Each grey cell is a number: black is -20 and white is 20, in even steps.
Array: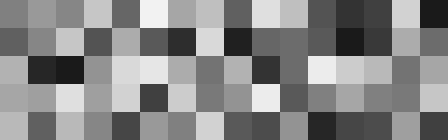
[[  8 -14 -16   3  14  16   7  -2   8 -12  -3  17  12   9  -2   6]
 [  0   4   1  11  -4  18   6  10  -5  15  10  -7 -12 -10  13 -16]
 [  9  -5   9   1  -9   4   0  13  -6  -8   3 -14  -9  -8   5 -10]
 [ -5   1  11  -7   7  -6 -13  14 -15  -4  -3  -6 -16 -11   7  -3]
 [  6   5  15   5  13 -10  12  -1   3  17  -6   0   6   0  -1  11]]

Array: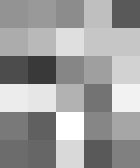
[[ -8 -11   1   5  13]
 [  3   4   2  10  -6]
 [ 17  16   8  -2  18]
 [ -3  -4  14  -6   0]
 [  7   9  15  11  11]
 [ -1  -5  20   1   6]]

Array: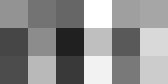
[[ -9   2 -15  10  -6  14]
 [ -8   9 -11  18  -1  12]
 [  3  -2  -4  20   5   6]]

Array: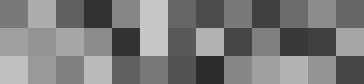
[[ -1   7  -5 -12   1  11  -4  -8  -1 -10  -3   2  -4]
 [ 10   4   0   9  -5  -1  -7 -13   1   5   8   3  -9]
 [  5   3   6   2 -12  11  -6   8  -9   0 -11 -10   6]]

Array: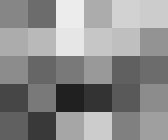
[[ -9  -1 -15 -12  -6   2]
 [  2  -4  -1   4  -5  -3]
 [ -5 -11   6  12   0   5]
 [  7   9  16  11  10   3]
 [  1  -3  17   7  13  12]]

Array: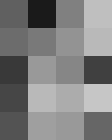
[[ -5 -16   0  10]
 [-11   4   1 -10]
 [ -3  -1   3   9]
 [ -7   5   4  -4]
 [ -9   9   7  11]]

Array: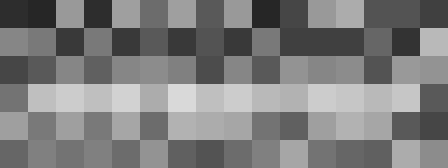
[[  1  -1 -11  -1 -11  -6 -11  -7 -11  -1 -10 -10 -10  -4 -12   9]
 [ -4   0  -2   0  -3   3  -5  -7  -3   0   6  -2  -4  -5   7   2]
 [ -9  -6   1  -5   1   2   0  -8   1  -6   3   1   2  -7   4   3]
 [-13 -14   4 -13   5  -3   5  -6   4 -14  -9   4   7  -7  -7 -10]
 [  5  -1   5  -1   6  -3   8   7   6  -2  -5   5   8   6  -6  -9]
 [ -2  10  12  10  13   7  14  10  12   9   8  12  11   9  11  -6]]

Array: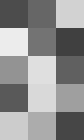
[[ 17  -2 -10]
 [ 12   7  -9]
 [  3  15  -5]
 [ -6  14   5]
 [ -8  -4  13]]

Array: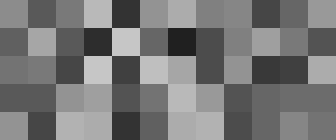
[[ -2  -1  -9  11 -10  10   6  -8   3 -11 -10   7]
 [ -5   6  -6 -13  11  -4 -15  -8   0   5  -1  -7]
 [  2  -6  -1   9 -12   3   7   0   1  -9  -4   4]
 [ -6  -6   3   5  -7  -2   9   4  -7  -4  -3  -3]
 [  3  -9   8   7 -12  -5   7   8  -8  -4   1  -2]]
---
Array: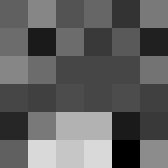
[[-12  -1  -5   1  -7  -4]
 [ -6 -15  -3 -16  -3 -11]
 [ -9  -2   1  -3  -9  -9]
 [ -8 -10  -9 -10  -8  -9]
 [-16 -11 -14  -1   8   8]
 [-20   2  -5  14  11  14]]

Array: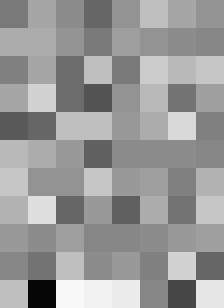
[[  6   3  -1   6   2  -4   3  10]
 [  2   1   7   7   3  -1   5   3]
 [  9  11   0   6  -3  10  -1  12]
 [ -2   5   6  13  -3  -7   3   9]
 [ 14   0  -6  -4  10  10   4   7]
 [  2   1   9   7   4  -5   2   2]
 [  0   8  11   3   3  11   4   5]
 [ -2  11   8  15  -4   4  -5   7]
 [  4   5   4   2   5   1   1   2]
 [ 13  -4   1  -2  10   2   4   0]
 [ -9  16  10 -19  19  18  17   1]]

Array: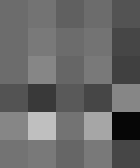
[[ -3  -7  -3  -2  -5]
 [ -2  -9  -3  -1  -3]
 [ -1 -10  -3   1  -4]
 [ -9   1  -7 -11  -6]
 [  6 -19   1  10  -2]
 [ -1  -9  -2  -1  -4]]

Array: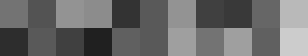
[[ -4   9  -2  -7   3   2 -12  -6   3 -10 -11]
 [ -5  12 -13  -6 -10 -15  -5  -6   5  -2   5]]

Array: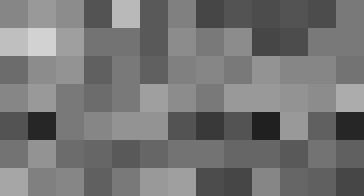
[[ -8  -1   1   4   2  -7   9  -6   0  -9  -7  -8  -7]
 [ -1  -1  10  13   5  -2  -2  -6   2  -1   2  -9  -8]
 [  1  -2  -3   2   3  -5  -1  -5   0   1  -1   3   1]
 [  2   7   1   4  -1  -3  -1   5   2  -1   4   4   3]
 [ -5 -14  -7 -14  -1   1   3   3  -7 -11  -7 -15   4]
 [ -2  -5  -2   3  -3  -4  -6  -4  -2  -2  -4  -4  -6]
 [ -5  -9   6   0   1  -5  -1   4   5  -8  -9   1  -4]]

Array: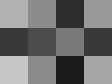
[[-13   4   8   2]
 [ -1 -11 -11  -8]
 [-16   6  11   2]]

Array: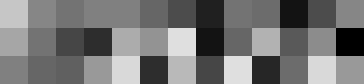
[[ -8   1  11   1  -2   0   0  -4  -8 -15  -2  -3 -17]
 [  2 -20   6  -2  -9 -13   7   3  15 -17  -4   8  -6]
 [ 14   4   0  -4  -5   4  14 -13   9  -9  15 -14  -3]]
